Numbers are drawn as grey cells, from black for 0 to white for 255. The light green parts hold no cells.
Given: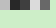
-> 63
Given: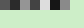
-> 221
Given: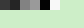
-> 154
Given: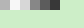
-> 135
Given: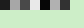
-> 6
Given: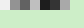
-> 29
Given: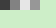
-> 130
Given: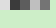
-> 93
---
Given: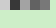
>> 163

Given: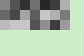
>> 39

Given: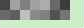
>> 172

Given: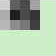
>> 96

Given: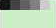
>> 97

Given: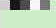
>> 75

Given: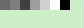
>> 208

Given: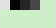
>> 5

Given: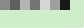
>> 213
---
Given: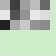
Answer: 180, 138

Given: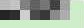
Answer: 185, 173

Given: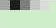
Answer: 165, 219

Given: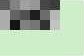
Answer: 91, 194

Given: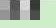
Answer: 170, 76

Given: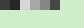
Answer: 60, 70

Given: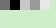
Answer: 112, 231

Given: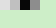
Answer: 224, 141
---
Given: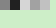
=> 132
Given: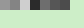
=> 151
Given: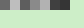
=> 105
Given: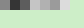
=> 135
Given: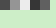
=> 75
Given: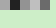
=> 168
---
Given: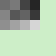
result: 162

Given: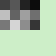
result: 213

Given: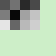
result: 102

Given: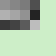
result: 67

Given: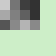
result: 137

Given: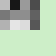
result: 229
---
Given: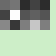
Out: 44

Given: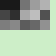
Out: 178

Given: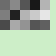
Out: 180

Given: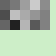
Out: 140

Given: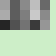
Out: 105

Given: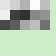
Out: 189
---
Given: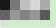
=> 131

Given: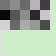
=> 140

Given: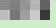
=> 159

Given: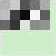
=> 13

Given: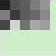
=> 92

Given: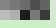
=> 28

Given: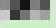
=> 115

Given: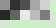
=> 232

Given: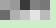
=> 196
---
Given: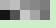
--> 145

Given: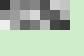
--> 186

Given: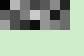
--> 127

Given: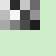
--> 65

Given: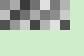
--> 113

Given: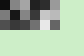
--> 133

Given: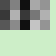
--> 56

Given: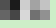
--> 206

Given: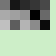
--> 148

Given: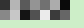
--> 90
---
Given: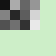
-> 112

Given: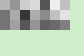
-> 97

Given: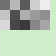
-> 58

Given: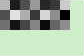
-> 11

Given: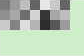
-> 44

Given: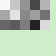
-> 125
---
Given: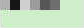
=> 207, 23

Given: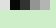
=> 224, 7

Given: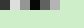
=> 222, 7

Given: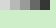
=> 215, 54

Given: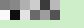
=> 250, 14

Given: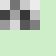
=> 236, 54

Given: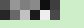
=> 238, 15
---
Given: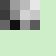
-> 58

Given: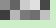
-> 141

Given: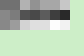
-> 136

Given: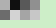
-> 176

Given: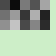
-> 113

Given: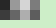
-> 39

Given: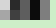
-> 214

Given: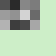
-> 156
